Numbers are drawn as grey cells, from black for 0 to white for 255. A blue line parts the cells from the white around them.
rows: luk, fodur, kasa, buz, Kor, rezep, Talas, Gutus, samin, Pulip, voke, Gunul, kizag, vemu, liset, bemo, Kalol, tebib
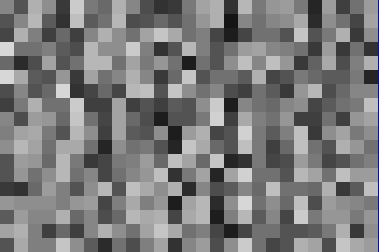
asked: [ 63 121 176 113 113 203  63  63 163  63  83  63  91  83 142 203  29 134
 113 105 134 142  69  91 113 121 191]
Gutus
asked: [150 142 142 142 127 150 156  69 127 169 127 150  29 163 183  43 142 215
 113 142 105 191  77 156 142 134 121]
liset
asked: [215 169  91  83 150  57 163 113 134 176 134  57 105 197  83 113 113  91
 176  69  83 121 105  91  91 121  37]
rezep
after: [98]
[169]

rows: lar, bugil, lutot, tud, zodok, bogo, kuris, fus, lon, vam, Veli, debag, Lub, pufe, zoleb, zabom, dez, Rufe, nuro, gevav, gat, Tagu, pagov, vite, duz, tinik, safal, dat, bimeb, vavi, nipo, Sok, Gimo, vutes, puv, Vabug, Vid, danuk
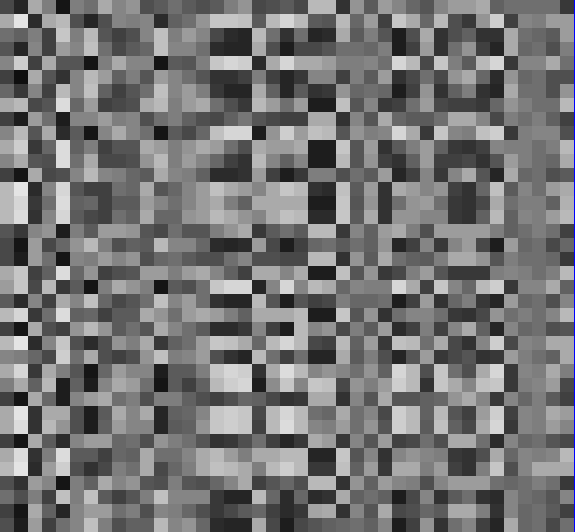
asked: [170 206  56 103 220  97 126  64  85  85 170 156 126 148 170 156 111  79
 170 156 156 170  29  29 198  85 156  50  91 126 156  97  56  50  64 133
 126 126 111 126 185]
Veli
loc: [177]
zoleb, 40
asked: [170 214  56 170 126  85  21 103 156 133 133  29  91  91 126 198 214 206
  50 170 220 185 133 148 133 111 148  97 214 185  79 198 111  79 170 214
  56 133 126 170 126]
safal
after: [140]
[198]
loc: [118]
lon, 17
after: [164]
[170]

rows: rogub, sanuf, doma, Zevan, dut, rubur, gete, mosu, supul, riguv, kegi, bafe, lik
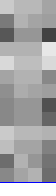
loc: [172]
gete, 1
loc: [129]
kegi, 3

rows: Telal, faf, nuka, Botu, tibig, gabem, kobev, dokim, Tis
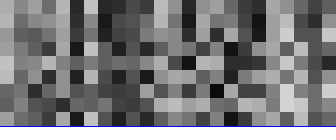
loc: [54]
tibig, 18
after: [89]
[116]
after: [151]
[95]

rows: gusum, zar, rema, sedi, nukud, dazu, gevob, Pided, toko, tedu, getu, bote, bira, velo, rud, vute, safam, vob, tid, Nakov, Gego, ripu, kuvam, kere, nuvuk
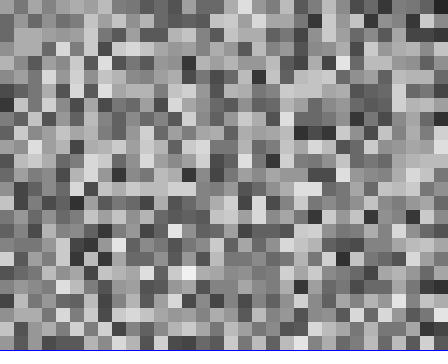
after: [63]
[49]
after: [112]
[125]

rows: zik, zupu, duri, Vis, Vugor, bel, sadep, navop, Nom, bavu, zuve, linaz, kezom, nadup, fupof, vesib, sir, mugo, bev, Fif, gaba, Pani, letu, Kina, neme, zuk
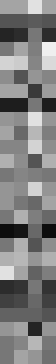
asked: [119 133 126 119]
kezom
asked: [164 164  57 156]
sadep
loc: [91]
zupu, 2
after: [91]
[84]
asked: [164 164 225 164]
zik
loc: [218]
Vugor, 3

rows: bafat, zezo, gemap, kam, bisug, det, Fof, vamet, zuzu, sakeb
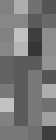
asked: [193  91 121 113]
vamet
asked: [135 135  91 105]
zezo
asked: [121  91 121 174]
Fof
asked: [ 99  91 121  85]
det
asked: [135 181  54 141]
kam

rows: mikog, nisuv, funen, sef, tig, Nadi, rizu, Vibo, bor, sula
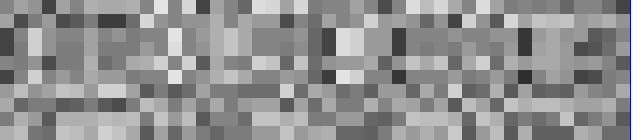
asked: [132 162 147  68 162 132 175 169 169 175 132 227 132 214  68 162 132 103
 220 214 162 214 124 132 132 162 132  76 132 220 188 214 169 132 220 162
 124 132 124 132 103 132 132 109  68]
mikog
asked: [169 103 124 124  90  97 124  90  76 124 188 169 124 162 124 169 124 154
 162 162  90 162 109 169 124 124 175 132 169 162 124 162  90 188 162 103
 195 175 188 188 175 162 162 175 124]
Vibo
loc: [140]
sef, 21
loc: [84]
sef, 42
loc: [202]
sula, 32
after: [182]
[188]
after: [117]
[109]

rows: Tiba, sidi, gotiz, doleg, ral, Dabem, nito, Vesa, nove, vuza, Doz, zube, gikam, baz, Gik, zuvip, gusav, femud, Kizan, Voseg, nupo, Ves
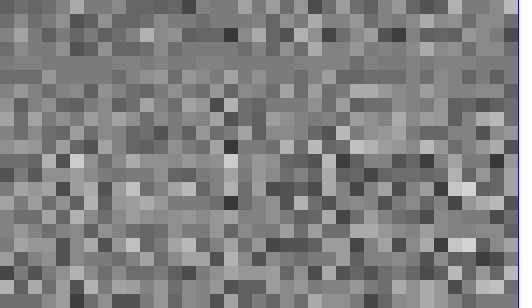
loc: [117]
gikam, 8
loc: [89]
gikam, 2

